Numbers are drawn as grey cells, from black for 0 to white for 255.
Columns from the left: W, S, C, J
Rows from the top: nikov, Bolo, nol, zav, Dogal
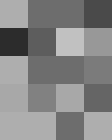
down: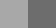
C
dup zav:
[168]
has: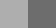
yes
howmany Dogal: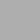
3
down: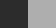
W

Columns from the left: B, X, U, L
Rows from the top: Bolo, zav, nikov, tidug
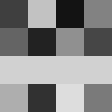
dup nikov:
[209]
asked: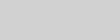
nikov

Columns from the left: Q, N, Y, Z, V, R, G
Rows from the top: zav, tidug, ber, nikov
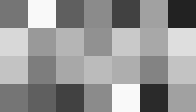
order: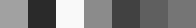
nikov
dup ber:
[195]

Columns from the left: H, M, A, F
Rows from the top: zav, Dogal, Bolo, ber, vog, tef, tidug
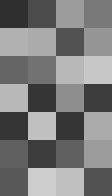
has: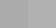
no
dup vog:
[53]
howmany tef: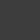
1

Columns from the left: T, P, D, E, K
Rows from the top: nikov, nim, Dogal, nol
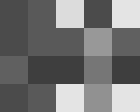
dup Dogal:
[62]
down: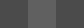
T
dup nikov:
[75]
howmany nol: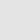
2
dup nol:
[228]
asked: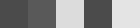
nikov
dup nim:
[89]

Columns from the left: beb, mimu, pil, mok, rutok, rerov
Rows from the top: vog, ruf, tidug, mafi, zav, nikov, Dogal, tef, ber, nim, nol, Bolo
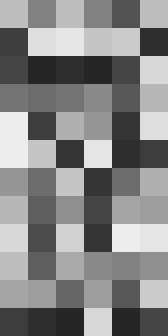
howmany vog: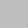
3
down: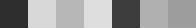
rerov
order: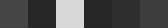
Bolo
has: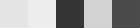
no
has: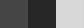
no

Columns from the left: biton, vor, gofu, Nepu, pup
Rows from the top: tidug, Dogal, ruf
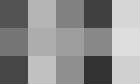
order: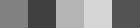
tidug
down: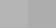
vor
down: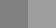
gofu

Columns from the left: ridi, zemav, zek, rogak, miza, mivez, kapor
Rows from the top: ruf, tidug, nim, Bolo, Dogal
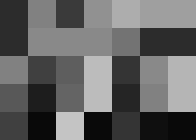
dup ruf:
[159]
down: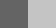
zek
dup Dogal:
[9]
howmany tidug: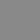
3
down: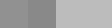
rogak
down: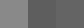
zek
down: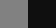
mivez

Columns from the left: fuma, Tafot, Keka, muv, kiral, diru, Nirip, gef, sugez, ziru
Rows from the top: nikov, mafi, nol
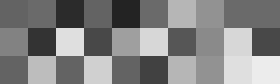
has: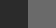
no
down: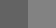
fuma
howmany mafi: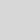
2
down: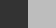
Tafot
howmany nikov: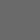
4
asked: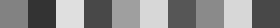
mafi

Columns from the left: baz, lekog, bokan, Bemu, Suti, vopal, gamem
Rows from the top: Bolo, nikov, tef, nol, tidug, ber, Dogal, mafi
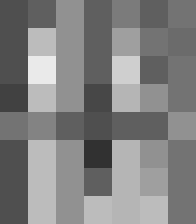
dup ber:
[145]
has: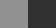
yes
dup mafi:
[188]
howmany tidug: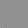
1
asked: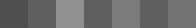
Bolo
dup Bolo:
[95]
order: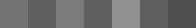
Bolo

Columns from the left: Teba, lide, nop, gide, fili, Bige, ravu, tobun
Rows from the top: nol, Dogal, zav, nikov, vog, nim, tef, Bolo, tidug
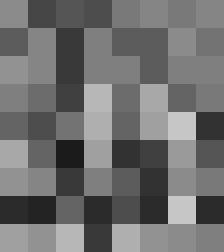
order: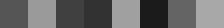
nim
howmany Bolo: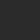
4
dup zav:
[127]

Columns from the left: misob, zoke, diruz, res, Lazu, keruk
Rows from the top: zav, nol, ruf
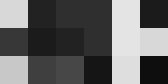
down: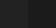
zoke
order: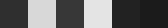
nol
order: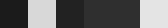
zav

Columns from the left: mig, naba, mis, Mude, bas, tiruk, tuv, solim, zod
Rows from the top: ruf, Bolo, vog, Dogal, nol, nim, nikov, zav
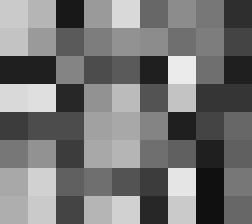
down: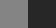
mis
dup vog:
[31]

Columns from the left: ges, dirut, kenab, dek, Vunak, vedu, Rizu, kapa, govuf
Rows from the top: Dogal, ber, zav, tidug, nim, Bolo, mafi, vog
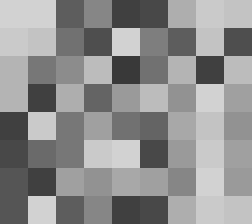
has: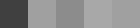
no
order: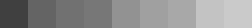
nim

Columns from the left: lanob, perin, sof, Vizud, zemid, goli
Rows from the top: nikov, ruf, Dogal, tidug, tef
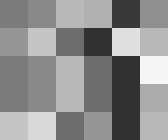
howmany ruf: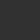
1
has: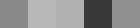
yes
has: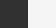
yes
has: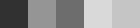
no
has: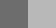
no
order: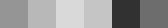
tef
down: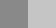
perin

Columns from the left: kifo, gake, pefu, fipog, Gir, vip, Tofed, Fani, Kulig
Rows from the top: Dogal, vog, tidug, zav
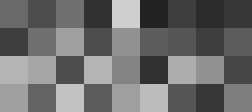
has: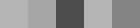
yes
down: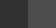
fipog

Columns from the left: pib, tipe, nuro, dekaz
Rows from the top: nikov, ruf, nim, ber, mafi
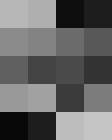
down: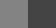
tipe
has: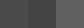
no

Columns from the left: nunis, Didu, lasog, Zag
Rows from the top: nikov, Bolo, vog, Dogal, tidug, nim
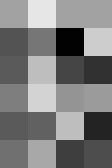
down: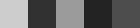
Zag
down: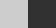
Zag
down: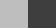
lasog
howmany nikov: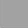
3
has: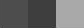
no

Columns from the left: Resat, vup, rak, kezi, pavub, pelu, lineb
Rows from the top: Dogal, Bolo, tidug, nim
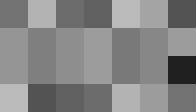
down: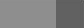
rak
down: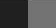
lineb
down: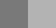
pavub
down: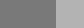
pavub
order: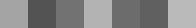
Dogal

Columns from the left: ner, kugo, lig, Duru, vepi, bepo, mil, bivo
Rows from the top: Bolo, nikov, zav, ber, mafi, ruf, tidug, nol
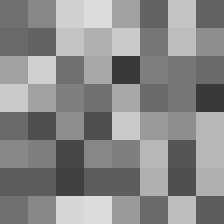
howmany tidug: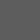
4
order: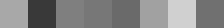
zav
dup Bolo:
[99]

